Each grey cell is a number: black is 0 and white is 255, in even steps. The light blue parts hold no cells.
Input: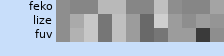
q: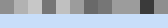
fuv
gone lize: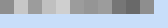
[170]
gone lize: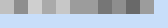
[149]
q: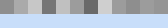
lize

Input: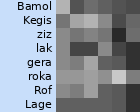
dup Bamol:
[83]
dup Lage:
[96]
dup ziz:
[117]
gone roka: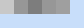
[144]

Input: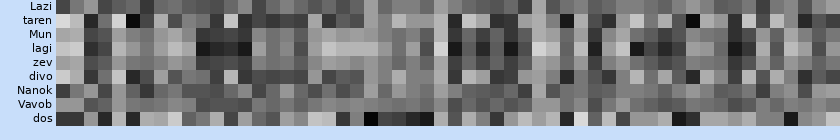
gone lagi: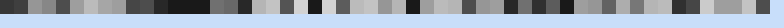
[32]
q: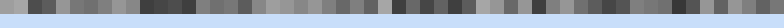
zev
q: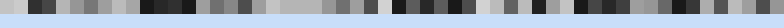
lagi
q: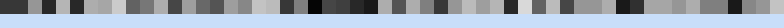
dos
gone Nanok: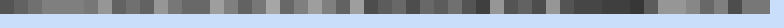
[143]

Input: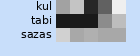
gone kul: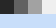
[196]
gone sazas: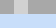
[176]
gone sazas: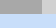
[176]
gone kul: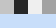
[97]
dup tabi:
[26]
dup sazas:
[168]

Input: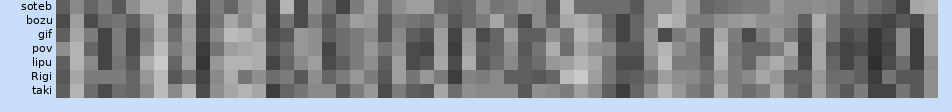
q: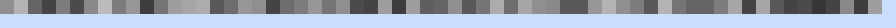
pov
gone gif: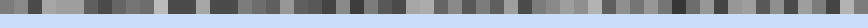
[81]
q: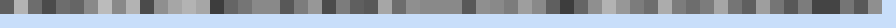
taki
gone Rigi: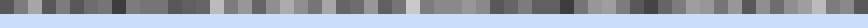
[131]
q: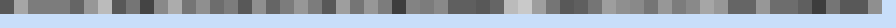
Rigi

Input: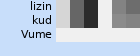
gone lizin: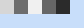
[131]
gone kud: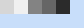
[139]
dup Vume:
[240]
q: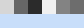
lizin

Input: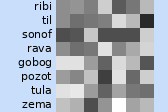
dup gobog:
[225]
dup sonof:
[78]

